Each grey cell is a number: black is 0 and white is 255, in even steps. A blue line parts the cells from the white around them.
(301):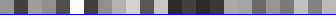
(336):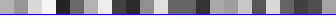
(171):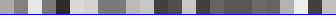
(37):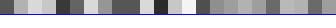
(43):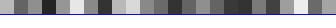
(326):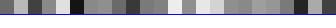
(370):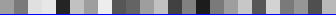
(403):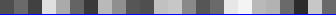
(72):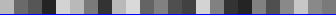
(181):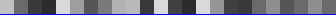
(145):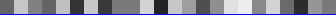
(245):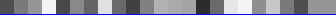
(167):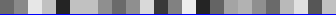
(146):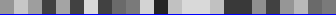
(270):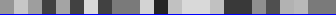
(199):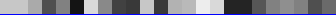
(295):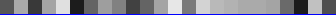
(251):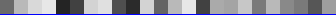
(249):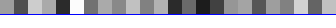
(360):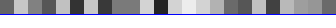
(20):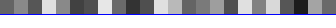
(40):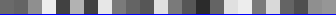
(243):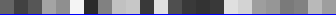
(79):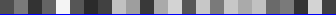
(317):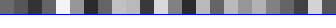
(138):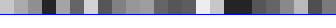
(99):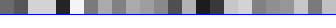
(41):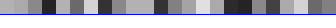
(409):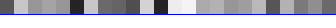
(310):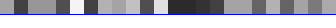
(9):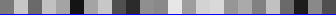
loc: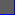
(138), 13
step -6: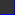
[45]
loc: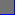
(249), 6
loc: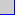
(249), 2
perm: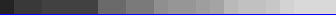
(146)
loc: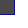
(245), 4

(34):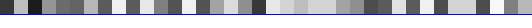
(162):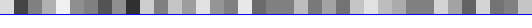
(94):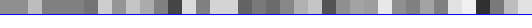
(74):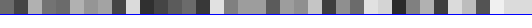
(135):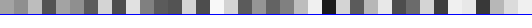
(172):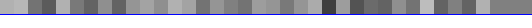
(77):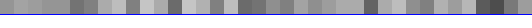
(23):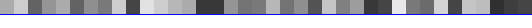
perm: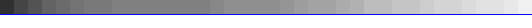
(94)
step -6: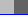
[183  93]
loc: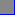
(94), 20
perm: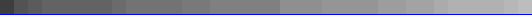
(172)
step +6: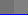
[121 134]
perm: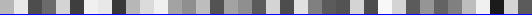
(135)
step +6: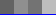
[105 149 121 195]

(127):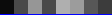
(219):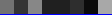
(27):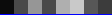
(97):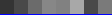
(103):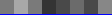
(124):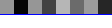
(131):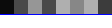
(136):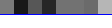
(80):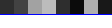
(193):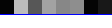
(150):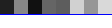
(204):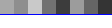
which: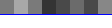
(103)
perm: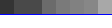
(97)
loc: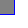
(97), 4

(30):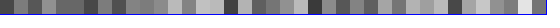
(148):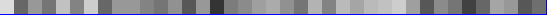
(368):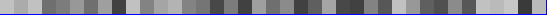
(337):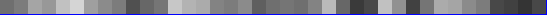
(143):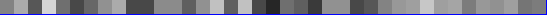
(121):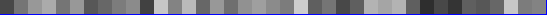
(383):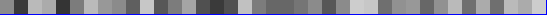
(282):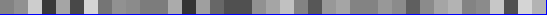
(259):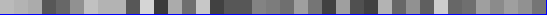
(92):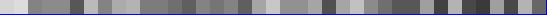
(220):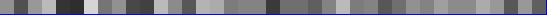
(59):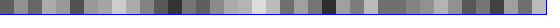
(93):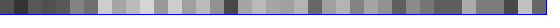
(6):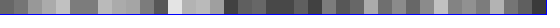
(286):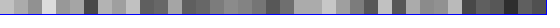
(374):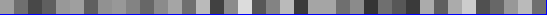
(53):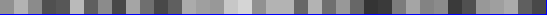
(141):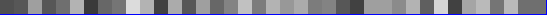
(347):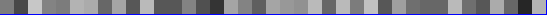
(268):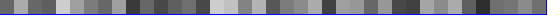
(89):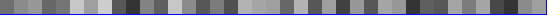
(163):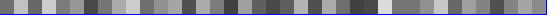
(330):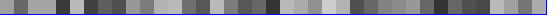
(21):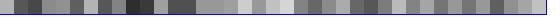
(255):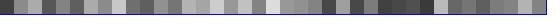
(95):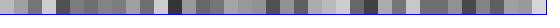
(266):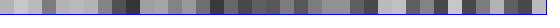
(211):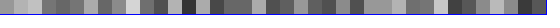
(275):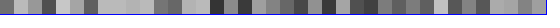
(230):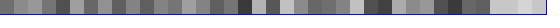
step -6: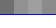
[105 139 153 133]
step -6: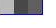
[180  66  89]

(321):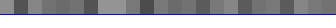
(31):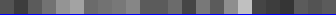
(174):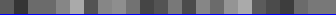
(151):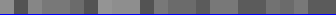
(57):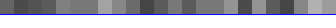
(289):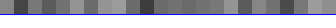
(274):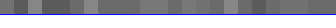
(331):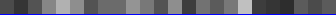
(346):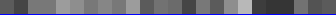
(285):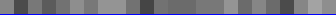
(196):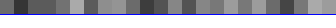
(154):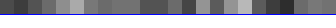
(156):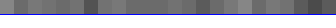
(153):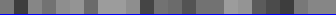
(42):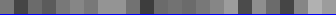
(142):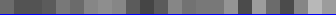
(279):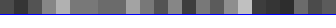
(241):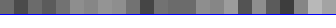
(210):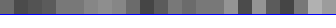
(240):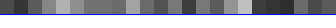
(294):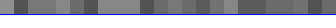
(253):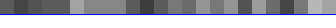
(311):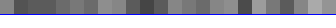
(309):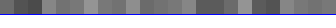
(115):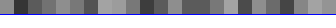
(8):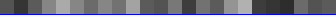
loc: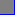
(57), 4
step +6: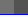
[120  89]
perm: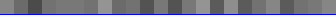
(321)
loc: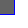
(57), 0

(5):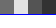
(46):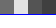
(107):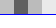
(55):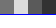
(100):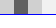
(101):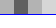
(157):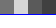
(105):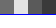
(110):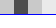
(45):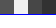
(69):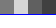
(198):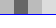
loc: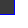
(105), 3
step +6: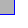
[185]
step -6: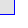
[221]
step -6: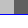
[187  90]
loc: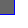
(198), 1

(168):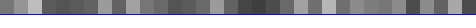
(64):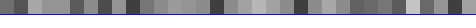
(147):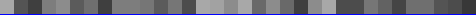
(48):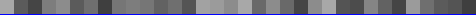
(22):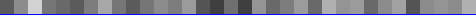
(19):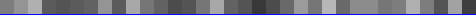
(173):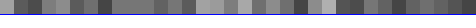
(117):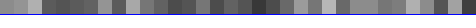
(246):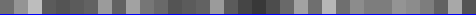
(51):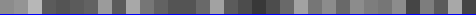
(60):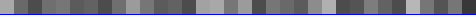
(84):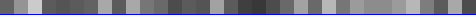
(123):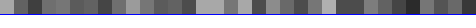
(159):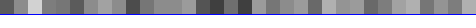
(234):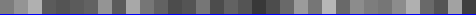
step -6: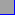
[156]
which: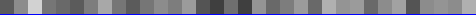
(22)
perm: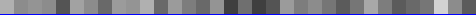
(22)
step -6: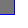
[112]
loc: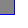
(48), 26

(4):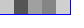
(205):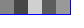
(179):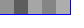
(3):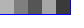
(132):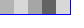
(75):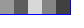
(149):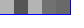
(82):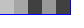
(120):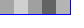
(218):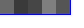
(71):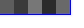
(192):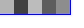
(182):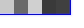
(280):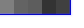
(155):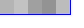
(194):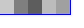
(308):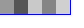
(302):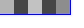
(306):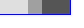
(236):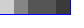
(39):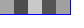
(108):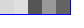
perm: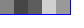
(205)
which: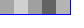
(120)
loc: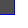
(39), 1
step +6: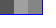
[ 91 166 139]
